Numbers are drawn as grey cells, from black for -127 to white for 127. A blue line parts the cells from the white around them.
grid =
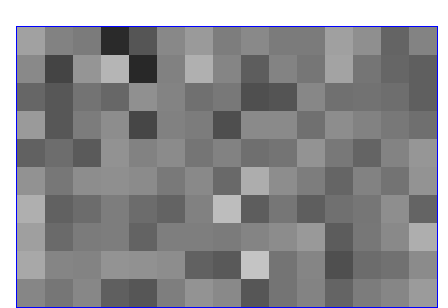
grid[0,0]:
33
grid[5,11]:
-26
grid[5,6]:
9
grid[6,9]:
-9
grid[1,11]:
35
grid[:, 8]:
[9, -34, -48, 10, -16, 45, -34, 4, 68, -41]
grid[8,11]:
-48
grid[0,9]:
-4
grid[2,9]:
-43
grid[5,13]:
-12
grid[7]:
[31, -21, -4, -2, -28, -1, -1, -4, 4, 12, 25, -35, -8, 9, 46]
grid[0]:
[33, 2, -4, -85, -42, 8, 26, -2, 9, -4, -4, 32, 15, -27, 3]
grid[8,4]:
17
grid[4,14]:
22
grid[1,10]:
-9
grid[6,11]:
-15
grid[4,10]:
19
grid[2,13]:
-17
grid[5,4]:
11
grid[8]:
[40, 5, 3, 19, 17, 13, -30, -38, 68, -11, 5, -48, -19, -14, 11]
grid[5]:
[18, -8, 13, 15, 11, -6, 9, -22, 45, 13, -2, -26, 2, -12, 19]
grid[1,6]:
48
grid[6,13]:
14
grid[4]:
[-30, -18, -37, 18, 2, 11, -10, 2, -16, -11, 19, -7, -27, 3, 22]
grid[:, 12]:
[15, -10, -13, 2, -27, 2, -9, -8, -19, -3]
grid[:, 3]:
[-85, 53, -24, 13, 18, 15, -2, -2, 19, -32]
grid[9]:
[6, -9, 7, -32, -41, -1, 19, 9, -41, -11, 3, -27, -3, 6, 27]
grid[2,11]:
-15

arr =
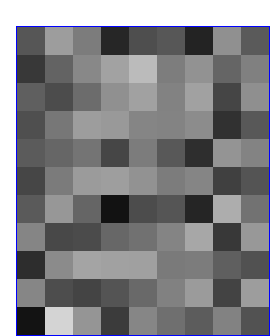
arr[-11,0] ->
-41
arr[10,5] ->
-16
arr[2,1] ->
-51
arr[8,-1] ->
-46
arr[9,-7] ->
-59
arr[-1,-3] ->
-35
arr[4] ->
[-36, -25, -11, -57, -3, -39, -81, 20, 3]
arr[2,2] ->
-19
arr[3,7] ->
-78
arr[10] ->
[-108, 84, 21, -68, 6, -16, -35, 2, -45]
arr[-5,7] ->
45
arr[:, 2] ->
[-3, 8, -19, 29, -11, 27, -26, -52, 36, -59, 21]
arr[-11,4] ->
-49
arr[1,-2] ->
-26
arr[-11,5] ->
-40
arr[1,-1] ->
0
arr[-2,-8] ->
-50
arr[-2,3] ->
-43
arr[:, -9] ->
[-41, -71, -32, -48, -36, -57, -37, 5, -82, 6, -108]
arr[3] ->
[-48, -8, 29, 25, 5, 3, 12, -78, -39]
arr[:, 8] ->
[-37, 0, 15, -39, 3, -43, -13, 24, -46, 29, -45]
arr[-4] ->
[5, -55, -52, -24, -14, 4, 39, -71, 24]
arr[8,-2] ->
-32
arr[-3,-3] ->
-3
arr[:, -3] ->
[-92, 18, 33, 12, -81, 5, -90, 39, -3, 27, -35]
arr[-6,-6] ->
30
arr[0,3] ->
-89
